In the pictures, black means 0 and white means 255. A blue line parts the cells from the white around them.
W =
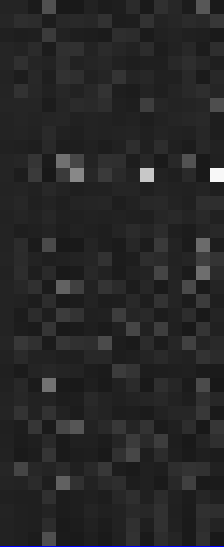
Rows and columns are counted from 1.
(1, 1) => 36
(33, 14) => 26
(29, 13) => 34
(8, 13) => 35
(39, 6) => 26
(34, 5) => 43
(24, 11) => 33
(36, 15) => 38
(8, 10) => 30
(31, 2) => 29
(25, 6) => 48
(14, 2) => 36
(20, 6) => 27
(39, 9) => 33
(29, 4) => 35
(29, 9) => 32
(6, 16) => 40
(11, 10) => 46
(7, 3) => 39
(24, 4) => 53
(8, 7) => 41
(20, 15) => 110
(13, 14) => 42
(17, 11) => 37
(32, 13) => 30
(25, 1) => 37
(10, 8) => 34
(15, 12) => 41
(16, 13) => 41
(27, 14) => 32
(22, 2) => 34
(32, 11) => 42
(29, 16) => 39
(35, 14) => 64
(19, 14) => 37
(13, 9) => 42
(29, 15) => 49

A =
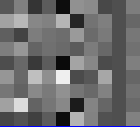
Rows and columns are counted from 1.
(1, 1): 87
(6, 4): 143
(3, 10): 119
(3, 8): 122
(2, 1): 162
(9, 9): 79
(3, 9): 79
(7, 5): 145
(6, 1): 150
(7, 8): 130
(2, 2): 184
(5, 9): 79
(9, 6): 180
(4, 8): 104
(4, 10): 113
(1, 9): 79
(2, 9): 79
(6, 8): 167
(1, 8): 72
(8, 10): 105
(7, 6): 117
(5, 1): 77
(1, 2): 128
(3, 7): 107

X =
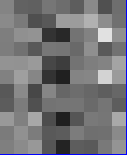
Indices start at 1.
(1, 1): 132
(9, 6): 85
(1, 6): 93
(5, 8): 131
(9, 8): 118
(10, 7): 111
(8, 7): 106
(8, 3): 80
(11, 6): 93
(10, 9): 138
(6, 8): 211
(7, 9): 103
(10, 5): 92
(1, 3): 96
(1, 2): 98
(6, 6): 132
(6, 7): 134
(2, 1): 138
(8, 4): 115
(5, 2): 146
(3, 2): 144
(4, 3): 88
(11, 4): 85
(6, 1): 129
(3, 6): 115
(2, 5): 157
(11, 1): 127
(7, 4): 134
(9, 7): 121
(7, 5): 102
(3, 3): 147

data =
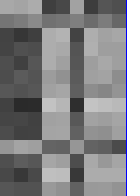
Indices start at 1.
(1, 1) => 168
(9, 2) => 70
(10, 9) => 160
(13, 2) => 56
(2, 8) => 124
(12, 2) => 93
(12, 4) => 166
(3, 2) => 54
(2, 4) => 113
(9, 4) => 161
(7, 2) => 82
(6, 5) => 145
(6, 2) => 91
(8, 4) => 194
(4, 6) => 84
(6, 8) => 163
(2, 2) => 124
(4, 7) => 176
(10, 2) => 65
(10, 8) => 143
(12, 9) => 165
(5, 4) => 173
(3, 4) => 173
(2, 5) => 117
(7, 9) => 148
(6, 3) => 84
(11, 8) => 95
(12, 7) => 169
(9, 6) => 88
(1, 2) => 164
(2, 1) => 117
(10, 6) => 97
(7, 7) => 141
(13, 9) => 172
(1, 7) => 61

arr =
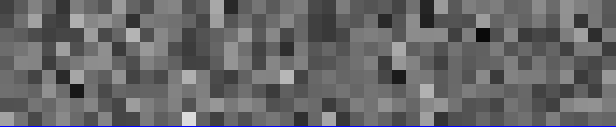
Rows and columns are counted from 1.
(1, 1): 65
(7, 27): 116
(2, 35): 157
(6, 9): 146
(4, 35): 97
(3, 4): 64
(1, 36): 126
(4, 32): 82
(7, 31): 178
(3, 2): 93
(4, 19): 67
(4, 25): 84
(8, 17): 121
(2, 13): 113
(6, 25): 102
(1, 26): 91
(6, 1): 110
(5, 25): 100
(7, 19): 86
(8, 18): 139
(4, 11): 153
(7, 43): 64
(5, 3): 132
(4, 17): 148
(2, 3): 162
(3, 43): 45
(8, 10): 157
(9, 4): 110
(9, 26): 94
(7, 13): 131
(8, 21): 88
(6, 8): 94
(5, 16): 93
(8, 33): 115
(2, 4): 69
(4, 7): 110
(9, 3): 73
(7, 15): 128
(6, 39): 124

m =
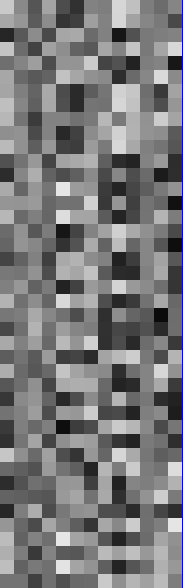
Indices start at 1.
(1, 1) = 201
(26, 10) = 205
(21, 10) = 153
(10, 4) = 131
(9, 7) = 121
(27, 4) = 105
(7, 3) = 100
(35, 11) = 126
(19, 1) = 68
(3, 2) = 89
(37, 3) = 173
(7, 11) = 110
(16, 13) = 124
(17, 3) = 87
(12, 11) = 131
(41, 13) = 152
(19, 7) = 140
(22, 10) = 58
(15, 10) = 63
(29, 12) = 44
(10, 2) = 146
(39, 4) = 111
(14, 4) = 117
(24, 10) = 66
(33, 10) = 170
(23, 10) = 101
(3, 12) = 126
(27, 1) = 174
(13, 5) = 77
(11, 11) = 128
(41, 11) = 110
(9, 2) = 116
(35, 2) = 82
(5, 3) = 158
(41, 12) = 176
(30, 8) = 70
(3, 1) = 38
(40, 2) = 125
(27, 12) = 215
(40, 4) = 131

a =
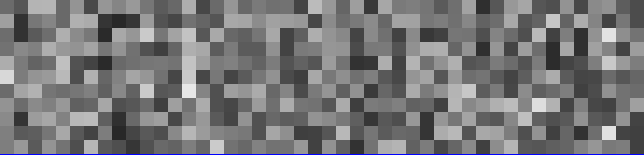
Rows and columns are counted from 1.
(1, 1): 107
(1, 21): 114
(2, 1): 159
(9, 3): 156
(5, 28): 174
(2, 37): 169
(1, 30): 126
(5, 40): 44
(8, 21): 172
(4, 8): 118
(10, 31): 53
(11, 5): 115
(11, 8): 89
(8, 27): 123
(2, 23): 71
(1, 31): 117
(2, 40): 198
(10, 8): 125
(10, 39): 147
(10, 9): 40
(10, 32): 172
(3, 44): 226
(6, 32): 86
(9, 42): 146
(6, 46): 102
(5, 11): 118
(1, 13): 104
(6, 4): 154
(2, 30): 162
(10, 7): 67
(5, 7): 67
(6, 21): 75
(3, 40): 65
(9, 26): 95
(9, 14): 126
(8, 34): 136
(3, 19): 118
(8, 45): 114
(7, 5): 110

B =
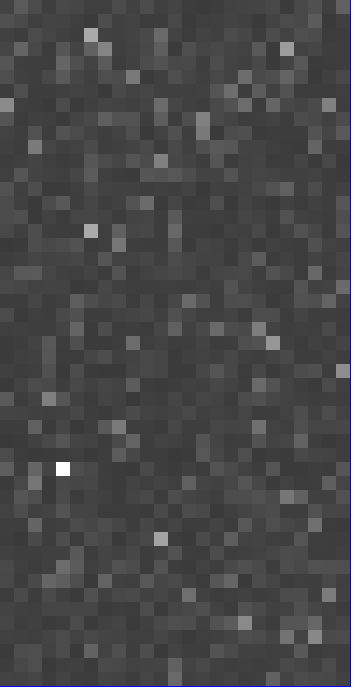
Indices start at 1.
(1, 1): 67
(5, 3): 62
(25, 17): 62
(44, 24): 66
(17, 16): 58
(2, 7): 59
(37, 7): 68
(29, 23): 62
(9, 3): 64
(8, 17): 82
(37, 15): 73
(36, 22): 96
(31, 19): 112
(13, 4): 65
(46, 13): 64
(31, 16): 71
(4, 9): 64
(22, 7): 77
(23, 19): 77
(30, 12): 65
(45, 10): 59
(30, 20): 61
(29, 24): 63
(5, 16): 77
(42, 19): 76
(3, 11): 73
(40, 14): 62
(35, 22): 60
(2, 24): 58
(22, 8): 70
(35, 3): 117
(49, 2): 66
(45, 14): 77
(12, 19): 68
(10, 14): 62
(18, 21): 62
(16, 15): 62
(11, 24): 61
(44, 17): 60
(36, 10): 68
